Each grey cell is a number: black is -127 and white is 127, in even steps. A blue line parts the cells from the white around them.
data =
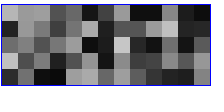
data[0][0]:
54
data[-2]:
[64, -49, -3, -95, -46, 20, -107, 11, -65, -59, 9, -40, 23]
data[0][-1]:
-114
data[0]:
[54, 26, 30, -45, -23, -106, -61, 26, -112, -112, 7, -99, -114]
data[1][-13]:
-92
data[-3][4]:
28
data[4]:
[-83, -14, -113, -117, 30, 42, -24, 30, -34, -74, -92, -97, 3]
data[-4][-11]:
-5
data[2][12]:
-37
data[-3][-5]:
-88
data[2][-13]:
-17
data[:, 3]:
[-45, -64, -8, -95, -117]

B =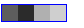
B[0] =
-34
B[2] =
48
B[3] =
79

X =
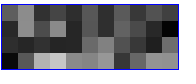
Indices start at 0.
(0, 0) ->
-33
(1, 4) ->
-89
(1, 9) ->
-87
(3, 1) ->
-39
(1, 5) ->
-41
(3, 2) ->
50
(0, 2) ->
-78
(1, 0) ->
-86
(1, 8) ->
-53
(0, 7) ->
-37
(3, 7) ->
-72
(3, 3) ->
70

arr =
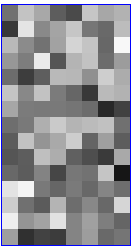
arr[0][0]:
-14
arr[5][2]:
66
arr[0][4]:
-53
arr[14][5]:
29
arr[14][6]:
-22
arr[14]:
[30, -79, -61, -67, 4, 29, -22, -10]
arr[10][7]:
-105
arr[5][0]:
68
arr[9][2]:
63
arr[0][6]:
39
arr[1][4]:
70
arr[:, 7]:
[50, 60, 120, 28, 44, 50, -62, -15, -34, 41, -105, -17, 86, -26, -10]
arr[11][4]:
-5
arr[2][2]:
-13
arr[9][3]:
45
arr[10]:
[-23, -35, 3, -57, -8, -13, 69, -105]
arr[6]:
[38, -4, -6, -6, -10, -19, -87, -62]
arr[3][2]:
106
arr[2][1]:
11
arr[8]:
[-35, 66, 20, 41, 77, -27, 31, -34]
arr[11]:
[99, 116, -6, -25, -5, -23, 5, -17]
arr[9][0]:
-42
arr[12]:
[77, -15, -36, 52, -18, 8, -23, 86]
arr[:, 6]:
[39, -22, -24, -19, 78, 58, -87, 65, 31, -69, 69, 5, -23, -1, -22]
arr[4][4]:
55
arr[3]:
[23, -2, 106, -42, 52, 66, -19, 28]
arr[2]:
[57, 11, -13, 34, 84, 68, -24, 120]
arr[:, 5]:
[70, -9, 68, 66, 16, -71, -19, 59, -27, -49, -13, -23, 8, 32, 29]

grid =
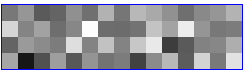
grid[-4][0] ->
-7
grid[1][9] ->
67
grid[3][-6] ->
11
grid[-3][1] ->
4
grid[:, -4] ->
[-16, 109, -37, -35]
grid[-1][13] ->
-6
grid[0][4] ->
16
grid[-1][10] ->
56
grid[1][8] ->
-12
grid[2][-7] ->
71
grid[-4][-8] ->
-9
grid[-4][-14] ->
22
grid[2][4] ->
94
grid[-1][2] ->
-46
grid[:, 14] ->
[51, -3, 46, 98]
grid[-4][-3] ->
9
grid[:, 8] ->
[56, -12, 71, -61]

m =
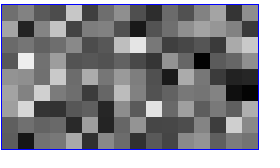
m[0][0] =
-16
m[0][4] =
71
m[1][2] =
4
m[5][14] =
-112
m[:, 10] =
[-20, -16, -64, 19, -101, -29, -22, -56, -58]
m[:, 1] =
[2, -92, -10, 110, 15, 2, 87, -15, -105]
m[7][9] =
-57
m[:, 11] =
[-46, 15, -56, -25, 43, -7, 31, -50, 10]
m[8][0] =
-34
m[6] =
[31, 87, -75, -77, -40, -32, -89, 13, -37, 98, -22, 31, -34, -6, -32, 47]
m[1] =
[37, -92, 4, 67, -60, -2, 1, -47, -102, -44, -16, 15, 35, 22, 2, -69]
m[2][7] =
62
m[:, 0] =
[-16, 37, -21, -39, 19, 35, 31, -32, -34]
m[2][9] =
-7
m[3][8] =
-54
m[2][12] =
-42
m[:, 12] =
[2, 35, -42, -124, -8, -11, -34, 4, 20]
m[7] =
[-32, -15, -28, -22, -86, 30, -91, -25, 20, -57, -56, -50, 4, -66, 79, 9]
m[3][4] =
-44
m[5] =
[35, 2, 80, -4, -17, -67, -25, 60, 1, -45, -29, -7, -11, 3, -112, -123]
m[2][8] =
101
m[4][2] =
-15
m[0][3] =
-51
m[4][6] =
-9
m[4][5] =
44
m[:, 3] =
[-51, 67, -17, 29, 73, -4, -77, -22, -7]

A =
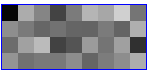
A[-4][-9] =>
-120
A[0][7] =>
80
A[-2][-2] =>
32
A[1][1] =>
-5
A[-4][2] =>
5
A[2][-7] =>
59
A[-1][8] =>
45
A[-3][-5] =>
-26
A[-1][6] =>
-3
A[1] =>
[14, -5, -25, -13, -26, -27, -4, -27, 47]
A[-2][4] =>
-43
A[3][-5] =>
13
